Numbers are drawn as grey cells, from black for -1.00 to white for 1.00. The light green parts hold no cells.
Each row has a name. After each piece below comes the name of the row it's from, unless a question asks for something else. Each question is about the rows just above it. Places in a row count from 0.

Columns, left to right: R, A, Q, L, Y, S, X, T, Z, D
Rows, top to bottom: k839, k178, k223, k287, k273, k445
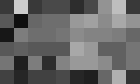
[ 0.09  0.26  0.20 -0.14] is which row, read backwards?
k178
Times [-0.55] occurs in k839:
3
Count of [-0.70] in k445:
2
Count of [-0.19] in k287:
0
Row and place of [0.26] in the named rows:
k178, 6
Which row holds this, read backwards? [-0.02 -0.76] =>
k273
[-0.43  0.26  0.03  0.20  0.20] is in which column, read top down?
X

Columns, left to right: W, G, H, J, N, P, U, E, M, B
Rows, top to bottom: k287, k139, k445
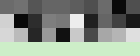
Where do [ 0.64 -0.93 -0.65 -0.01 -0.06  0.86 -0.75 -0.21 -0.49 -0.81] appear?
k139
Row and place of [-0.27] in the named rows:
k287, 5

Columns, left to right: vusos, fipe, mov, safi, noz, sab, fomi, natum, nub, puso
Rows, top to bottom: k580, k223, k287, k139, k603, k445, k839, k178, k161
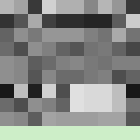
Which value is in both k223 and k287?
[0.33]
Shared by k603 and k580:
[0.06]
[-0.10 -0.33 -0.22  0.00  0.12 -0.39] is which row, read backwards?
k139
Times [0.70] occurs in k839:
2
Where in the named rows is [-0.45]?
k139, 9
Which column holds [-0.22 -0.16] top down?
vusos

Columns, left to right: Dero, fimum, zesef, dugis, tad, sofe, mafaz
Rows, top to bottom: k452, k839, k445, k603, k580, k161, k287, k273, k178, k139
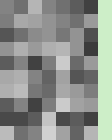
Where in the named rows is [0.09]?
k445, 2
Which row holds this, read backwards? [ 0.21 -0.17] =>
k580
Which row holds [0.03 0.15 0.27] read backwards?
k839
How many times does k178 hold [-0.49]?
1

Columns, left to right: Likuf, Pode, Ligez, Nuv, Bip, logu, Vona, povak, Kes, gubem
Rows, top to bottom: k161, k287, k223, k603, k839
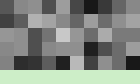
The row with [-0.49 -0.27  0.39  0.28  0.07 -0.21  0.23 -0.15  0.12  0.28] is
k287
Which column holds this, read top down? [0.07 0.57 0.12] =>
Bip
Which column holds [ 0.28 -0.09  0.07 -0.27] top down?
Nuv
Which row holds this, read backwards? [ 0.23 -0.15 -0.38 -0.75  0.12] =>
k603
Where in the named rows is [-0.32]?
k161, 0
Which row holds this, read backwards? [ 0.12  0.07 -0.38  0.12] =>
k603
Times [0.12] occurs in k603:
3

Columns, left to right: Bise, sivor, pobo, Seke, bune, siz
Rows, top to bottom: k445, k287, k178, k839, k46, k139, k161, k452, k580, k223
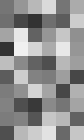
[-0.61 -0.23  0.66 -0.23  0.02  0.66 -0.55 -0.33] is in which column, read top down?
pobo
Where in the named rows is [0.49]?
k46, 0

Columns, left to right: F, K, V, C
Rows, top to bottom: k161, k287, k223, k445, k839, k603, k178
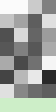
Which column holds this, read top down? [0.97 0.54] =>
F
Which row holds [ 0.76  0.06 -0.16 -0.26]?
k178
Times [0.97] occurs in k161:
2
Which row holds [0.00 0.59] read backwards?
k161

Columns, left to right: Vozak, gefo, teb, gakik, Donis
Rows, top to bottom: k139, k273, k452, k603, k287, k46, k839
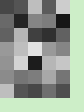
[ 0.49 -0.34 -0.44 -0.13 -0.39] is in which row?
k839
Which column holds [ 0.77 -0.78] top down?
teb

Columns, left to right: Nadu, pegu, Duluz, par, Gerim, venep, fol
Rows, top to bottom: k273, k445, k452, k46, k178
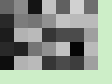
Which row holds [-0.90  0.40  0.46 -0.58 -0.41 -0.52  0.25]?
k178
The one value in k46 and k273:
[0.52]
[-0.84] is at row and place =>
k273, 2

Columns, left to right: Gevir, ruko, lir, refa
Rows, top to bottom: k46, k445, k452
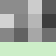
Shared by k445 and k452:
[0.05]
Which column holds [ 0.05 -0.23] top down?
ruko
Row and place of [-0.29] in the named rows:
k46, 3

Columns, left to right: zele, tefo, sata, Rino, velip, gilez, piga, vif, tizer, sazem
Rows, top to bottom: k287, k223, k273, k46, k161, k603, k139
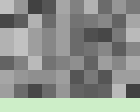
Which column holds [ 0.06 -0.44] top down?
vif
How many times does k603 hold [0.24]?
3
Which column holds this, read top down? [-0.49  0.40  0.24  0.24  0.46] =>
sata
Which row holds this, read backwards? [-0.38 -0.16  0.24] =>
k273

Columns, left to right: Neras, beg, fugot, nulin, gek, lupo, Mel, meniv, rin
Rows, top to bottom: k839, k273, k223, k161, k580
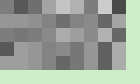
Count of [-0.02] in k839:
2
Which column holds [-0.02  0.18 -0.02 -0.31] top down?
Neras
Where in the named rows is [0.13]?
k273, 2

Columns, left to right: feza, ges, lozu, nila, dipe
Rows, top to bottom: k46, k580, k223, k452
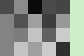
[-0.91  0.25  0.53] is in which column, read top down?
lozu
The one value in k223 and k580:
[0.03]
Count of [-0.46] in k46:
1
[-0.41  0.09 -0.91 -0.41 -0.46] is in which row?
k46
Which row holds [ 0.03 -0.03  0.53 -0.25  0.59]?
k223
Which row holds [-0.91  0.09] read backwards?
k46

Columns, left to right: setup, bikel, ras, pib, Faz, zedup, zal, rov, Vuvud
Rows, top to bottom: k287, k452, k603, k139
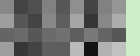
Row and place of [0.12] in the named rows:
k287, 5
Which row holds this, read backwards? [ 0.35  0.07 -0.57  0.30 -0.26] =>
k452
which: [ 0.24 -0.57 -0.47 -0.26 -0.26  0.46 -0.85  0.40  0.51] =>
k139
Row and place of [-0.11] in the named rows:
k603, 4

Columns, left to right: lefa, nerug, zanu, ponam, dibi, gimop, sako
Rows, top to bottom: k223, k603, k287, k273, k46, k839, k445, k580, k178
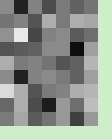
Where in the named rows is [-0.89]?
k273, 5
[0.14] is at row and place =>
k287, 0
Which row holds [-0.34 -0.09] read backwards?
k46
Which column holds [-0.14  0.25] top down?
sako
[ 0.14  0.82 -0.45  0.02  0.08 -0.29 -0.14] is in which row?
k287
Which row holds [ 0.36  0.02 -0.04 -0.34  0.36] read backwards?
k445
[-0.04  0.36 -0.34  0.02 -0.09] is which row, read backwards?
k603

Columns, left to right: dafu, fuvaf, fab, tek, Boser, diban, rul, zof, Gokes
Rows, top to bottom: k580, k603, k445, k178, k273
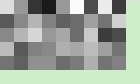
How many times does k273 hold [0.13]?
2
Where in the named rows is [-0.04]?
k273, 5
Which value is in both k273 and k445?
[-0.15]
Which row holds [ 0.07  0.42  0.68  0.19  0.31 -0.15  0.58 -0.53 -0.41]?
k445

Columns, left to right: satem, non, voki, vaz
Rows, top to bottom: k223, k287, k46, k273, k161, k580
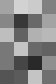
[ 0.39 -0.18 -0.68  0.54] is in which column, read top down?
voki
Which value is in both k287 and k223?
[0.28]
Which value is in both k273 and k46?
[-0.23]

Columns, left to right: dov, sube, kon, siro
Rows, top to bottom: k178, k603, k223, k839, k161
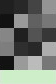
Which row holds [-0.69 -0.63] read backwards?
k839
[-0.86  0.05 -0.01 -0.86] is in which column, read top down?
dov
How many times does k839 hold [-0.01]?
1
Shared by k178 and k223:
[-0.75]
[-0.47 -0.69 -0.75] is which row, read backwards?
k178

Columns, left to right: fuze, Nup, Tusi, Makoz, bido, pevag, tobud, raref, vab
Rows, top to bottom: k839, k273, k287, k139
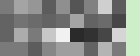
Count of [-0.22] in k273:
3
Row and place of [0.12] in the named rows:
k839, 4
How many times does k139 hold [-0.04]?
3

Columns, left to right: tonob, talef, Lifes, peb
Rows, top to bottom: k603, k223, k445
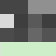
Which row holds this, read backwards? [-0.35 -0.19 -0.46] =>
k445
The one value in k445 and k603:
[-0.46]
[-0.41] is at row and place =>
k445, 0
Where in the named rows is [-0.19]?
k445, 2
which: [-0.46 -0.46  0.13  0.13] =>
k603
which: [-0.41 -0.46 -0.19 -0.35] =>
k445
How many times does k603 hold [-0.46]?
2

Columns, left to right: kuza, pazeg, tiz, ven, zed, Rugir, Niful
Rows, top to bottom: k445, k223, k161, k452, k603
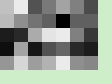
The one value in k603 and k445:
[0.84]
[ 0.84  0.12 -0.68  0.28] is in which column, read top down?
pazeg
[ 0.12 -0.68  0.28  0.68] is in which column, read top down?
pazeg
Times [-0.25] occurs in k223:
3
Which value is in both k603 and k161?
[0.84]

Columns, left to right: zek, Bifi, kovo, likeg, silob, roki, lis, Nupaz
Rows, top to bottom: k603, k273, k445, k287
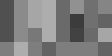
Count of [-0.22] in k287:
2
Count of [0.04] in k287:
0
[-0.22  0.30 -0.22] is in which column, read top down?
Nupaz
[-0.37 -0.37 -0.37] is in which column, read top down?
zek
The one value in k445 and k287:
[0.36]
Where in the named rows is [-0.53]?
k273, 5
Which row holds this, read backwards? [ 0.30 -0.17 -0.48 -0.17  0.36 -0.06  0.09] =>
k445

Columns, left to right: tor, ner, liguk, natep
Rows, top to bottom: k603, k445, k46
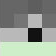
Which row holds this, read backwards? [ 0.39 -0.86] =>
k46
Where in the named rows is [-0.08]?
k445, 1
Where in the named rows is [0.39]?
k46, 3
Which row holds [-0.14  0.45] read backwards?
k445
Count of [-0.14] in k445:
1
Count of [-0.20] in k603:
3
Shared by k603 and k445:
[-0.20]

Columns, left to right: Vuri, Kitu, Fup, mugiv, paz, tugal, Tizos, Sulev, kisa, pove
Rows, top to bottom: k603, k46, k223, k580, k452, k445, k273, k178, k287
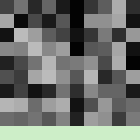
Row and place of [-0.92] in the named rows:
k46, 1
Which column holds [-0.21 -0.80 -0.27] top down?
mugiv
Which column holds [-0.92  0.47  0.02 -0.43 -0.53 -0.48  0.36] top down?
Kitu
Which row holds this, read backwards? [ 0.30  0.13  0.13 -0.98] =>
k46

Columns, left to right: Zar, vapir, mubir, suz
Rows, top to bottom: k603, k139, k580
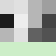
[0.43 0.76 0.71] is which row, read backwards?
k603
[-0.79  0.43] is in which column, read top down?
Zar
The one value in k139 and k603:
[0.43]

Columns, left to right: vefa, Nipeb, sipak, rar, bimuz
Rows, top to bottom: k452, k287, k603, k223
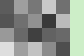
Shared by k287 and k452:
[-0.12]
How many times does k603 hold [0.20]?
1
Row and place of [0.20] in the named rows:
k603, 0
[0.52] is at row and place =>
k223, 2
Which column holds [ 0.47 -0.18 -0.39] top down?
bimuz

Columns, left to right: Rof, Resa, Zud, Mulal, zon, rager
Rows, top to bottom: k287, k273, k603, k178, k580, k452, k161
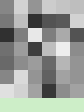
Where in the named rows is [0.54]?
k287, 4
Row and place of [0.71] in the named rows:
k452, 1
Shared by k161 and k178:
[0.10]
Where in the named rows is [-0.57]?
k161, 3
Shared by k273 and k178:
[0.49]

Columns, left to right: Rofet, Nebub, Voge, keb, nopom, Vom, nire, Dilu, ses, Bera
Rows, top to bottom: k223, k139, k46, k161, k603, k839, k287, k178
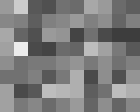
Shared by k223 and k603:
[-0.11]
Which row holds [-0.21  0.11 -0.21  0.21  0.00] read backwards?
k178

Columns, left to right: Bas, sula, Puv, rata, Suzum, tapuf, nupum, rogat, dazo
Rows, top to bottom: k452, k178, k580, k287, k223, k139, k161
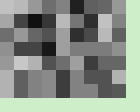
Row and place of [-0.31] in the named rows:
k161, 8
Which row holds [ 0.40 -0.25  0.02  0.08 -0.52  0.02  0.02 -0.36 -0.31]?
k161
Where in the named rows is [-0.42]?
k580, 6

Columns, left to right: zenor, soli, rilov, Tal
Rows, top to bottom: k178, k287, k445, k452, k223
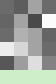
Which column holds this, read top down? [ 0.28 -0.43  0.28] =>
rilov
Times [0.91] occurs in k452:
0
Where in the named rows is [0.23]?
k223, 1
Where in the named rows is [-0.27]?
k178, 1

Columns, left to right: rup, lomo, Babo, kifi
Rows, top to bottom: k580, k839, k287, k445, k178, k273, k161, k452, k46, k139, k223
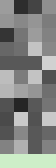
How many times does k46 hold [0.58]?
2
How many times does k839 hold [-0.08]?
0
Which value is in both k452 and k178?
[-0.31]
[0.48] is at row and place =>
k273, 0
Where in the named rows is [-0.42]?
k46, 0
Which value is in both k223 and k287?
[0.02]
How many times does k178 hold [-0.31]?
3

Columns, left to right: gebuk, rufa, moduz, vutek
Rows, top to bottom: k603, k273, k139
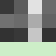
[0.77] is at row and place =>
k603, 2
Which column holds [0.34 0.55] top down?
moduz
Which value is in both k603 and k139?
[-0.56]
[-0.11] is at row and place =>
k273, 0
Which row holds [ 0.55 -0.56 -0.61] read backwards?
k139
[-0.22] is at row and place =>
k273, 3
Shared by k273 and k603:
[-0.16]

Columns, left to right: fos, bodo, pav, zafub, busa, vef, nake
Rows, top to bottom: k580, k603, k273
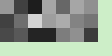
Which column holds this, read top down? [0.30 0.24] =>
zafub
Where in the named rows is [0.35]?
k603, 4

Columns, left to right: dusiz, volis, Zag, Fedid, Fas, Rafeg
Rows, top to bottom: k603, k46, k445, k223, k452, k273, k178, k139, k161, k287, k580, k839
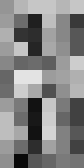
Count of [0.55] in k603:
3
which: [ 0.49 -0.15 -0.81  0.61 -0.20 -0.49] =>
k161
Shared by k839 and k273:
[-0.20]

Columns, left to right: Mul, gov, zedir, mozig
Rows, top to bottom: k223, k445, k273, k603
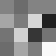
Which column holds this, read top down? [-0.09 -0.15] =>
Mul
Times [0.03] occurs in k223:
3
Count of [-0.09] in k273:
2
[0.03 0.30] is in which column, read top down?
Mul
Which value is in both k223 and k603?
[-0.15]
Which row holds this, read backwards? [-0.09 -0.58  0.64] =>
k273

